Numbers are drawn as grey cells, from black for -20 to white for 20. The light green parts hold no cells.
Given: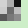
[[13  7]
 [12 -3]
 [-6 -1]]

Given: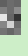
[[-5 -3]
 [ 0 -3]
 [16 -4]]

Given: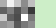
[[ 7 18]
 [-5  0]
 [12 -5]]

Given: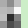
[[  7   2]
 [  9   8]
 [ 10 -13]]

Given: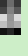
[[-12  -3]
 [ -9   0]
 [ 14   3]]

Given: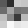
[[ -6 -13]
 [ -3   6]
 [ 10   1]]

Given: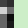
[[-10 -13]
 [ 13  -3]
 [ -4 -18]]

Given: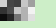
[[ 13  -9]
 [-12  -8]
 [-18 -14]]
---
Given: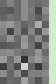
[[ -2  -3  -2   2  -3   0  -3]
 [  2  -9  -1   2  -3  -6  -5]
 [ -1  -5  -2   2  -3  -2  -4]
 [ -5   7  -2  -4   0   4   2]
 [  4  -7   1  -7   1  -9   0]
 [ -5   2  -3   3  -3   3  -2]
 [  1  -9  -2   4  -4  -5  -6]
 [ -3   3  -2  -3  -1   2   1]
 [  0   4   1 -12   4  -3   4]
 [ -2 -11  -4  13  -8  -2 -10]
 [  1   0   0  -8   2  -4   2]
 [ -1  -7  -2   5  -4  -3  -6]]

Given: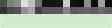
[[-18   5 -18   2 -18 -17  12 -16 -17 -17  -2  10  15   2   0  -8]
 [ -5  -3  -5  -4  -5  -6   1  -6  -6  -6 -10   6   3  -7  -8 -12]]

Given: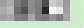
[[  4  10  12  -8   0   2  -4  -1   7   5]
 [  5  16  19 -14  -1   2  -7  -3   9   7]
 [  6   0   3  -1   0   6  -1   0   6   5]]

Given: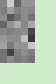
[[  3   3  -4  12   1]
 [  1   2   0   5   0]
 [ -2   2  -2  -6   2]
 [  6   1   7   3  -4]
 [ -9   2   1   0   1]
 [-11  10   2   2   4]
 [ 11   3   3  -1   5]
 [  0   2   0  -9  -2]
 [ -2   0  -1   2  -2]]

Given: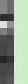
[[ -3   0]
 [ -3   1]
 [-12 -13]
 [  3  15]
 [ -4   0]
 [ -9  -8]
 [ -8  -9]
 [ -8  -9]
 [-12 -14]
 [ -9  -9]
 [ -8  -9]
 [ -6  -8]]

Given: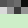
[[-18  -3  -5  -7]
 [  3 -11   4  14]]

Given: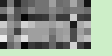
[[-17  -2   6  -2  -3   5  -2  -2  -5  -7 -15  -1 -15]
 [ -3  -1  -1  -3  -1   1  -2  -2   1  -5  -7   6  -1]
 [-11 -10  12 -11 -11  -2 -11 -12 -13 -19  -7  -1 -15]
 [ 10   7 -16   6   8   5   6   6  10  13   0   4  12]
 [  0   5  -8   5   4   0   5   5   5   4 -10   2   6]
 [ 10   7  -8   6   4  -3   6   5   5  15   7   0  17]
 [-15 -10  13  -9 -12  -4 -11 -13 -11 -19   1  -4 -17]]
